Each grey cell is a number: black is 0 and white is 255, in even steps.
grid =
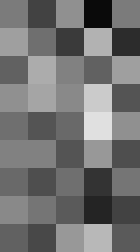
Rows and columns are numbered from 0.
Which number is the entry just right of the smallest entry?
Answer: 123
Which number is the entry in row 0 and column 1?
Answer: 66
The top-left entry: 123
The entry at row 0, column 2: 144
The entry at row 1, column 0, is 159
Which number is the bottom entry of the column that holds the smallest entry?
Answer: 184
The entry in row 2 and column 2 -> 129
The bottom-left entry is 97
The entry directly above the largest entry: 203
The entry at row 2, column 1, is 172
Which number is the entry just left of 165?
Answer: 144
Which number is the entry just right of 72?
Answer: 152

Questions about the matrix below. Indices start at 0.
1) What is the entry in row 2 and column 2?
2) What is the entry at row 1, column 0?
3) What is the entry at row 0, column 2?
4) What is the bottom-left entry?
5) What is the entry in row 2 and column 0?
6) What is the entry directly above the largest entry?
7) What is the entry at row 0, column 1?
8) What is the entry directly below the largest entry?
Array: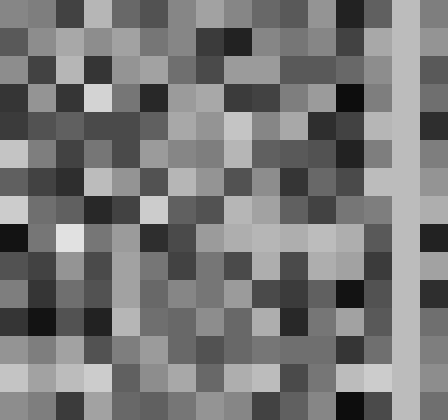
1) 182
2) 89
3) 66
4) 141
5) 141
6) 96
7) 126
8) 148

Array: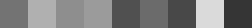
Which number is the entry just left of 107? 80
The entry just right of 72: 218

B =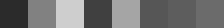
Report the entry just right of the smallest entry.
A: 129
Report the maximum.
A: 206

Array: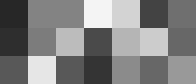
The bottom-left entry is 88
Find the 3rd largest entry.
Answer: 211
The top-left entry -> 39
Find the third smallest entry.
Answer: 52
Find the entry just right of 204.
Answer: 103
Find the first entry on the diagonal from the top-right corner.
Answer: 111

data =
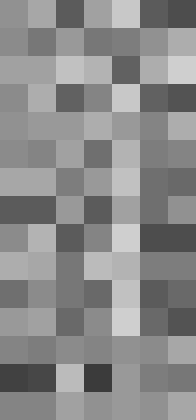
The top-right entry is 77
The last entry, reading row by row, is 167
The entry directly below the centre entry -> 132
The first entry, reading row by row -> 145
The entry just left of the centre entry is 153
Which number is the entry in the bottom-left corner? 132
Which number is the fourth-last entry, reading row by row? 145
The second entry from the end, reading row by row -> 145
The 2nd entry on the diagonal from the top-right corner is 145
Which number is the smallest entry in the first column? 65
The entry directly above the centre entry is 153
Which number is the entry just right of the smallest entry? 153
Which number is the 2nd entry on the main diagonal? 119
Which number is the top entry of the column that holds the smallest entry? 161
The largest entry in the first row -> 200
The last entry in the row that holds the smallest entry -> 119
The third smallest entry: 71
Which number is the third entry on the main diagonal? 193
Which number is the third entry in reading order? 91
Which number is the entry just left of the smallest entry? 187
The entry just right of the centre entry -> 161

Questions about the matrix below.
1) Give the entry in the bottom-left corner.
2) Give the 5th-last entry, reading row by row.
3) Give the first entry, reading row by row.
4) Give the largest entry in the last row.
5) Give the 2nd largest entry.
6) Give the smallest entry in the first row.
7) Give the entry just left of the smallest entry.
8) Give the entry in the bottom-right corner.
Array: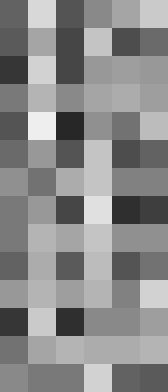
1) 137
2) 121
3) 98
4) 210
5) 224
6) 84
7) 238
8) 90

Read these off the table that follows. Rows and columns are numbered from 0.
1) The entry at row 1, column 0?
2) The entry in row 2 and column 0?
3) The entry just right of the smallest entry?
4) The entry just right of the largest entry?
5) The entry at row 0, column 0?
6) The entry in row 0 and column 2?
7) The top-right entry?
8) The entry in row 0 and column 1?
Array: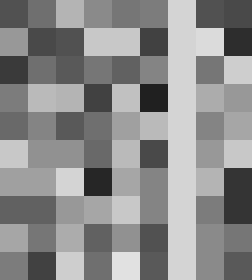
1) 152
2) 58
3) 212
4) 89
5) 81
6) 180
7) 73
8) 111

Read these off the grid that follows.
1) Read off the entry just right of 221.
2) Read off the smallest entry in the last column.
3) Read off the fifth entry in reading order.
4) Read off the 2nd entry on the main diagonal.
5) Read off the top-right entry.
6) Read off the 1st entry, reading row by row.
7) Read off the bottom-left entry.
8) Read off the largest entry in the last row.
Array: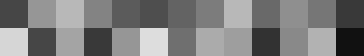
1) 111
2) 17
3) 91
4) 70
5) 57
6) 70
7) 214
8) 221

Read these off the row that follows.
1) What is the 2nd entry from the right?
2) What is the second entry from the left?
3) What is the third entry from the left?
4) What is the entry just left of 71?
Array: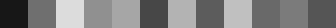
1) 123
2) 111
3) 220
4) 166

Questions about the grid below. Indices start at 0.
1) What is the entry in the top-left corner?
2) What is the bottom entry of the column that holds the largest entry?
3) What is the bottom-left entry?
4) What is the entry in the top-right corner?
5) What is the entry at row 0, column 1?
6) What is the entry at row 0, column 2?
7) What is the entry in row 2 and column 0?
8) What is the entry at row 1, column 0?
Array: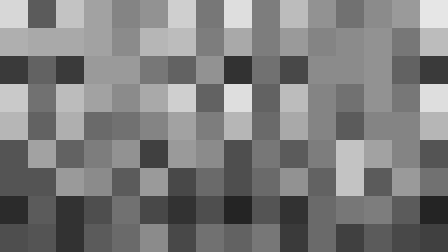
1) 215
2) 64
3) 78
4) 230
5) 91
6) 195
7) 58
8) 175

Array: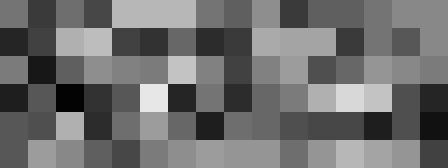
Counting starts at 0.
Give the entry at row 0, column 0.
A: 116
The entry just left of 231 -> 87
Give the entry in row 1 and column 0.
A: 37
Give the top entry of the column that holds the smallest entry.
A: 110
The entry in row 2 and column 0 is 123
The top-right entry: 136
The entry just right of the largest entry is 37
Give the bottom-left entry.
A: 87
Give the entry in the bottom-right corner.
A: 65
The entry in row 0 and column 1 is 58
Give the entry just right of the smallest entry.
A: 50
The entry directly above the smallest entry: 95
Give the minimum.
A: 3
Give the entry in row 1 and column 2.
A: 176
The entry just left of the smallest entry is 87

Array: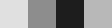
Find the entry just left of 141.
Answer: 224
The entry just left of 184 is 29

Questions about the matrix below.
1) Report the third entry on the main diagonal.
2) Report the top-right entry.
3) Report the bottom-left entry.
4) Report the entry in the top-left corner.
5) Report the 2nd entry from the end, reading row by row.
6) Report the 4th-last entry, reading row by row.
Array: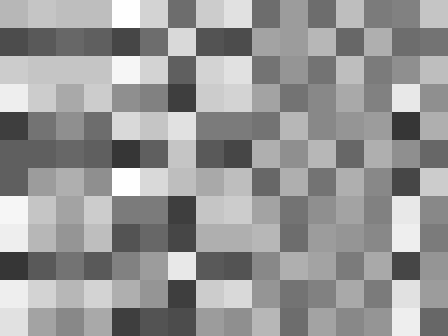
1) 197
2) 197
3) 225
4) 183
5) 238
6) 136
